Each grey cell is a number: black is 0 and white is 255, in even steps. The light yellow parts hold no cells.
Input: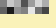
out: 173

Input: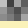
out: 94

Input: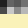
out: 113

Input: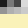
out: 218

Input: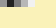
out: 241

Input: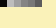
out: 92

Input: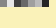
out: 36

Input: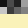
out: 159

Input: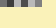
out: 128

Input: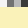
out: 57
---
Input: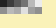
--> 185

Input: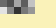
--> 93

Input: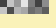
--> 66

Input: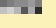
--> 154

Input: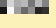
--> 185

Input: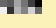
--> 62

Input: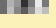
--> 233
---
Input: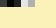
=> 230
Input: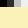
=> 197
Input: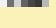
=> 57
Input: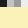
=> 154
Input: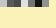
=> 20
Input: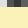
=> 55
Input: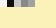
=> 136
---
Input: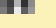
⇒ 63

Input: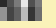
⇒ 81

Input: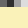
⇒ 47

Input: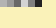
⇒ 153

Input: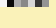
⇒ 9

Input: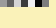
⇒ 96

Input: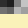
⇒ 31

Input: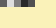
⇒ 222

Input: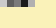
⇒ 95

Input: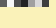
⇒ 247
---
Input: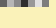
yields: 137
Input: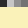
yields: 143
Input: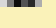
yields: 13
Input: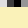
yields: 2
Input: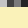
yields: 123
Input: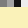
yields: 21
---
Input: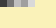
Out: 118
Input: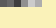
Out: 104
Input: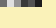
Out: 224
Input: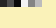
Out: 78
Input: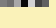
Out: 110
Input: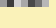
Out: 60
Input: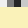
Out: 123
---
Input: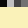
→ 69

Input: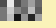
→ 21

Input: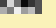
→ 239

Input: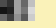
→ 146

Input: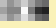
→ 173

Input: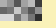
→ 117

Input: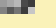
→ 116

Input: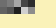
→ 30

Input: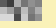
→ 75

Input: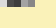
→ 62
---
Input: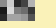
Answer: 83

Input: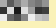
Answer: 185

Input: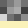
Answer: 140

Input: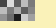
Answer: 160

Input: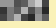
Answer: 93

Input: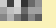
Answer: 94

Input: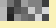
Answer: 73
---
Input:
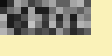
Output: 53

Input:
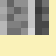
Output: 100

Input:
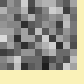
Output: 148

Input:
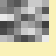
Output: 101

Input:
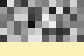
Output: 225
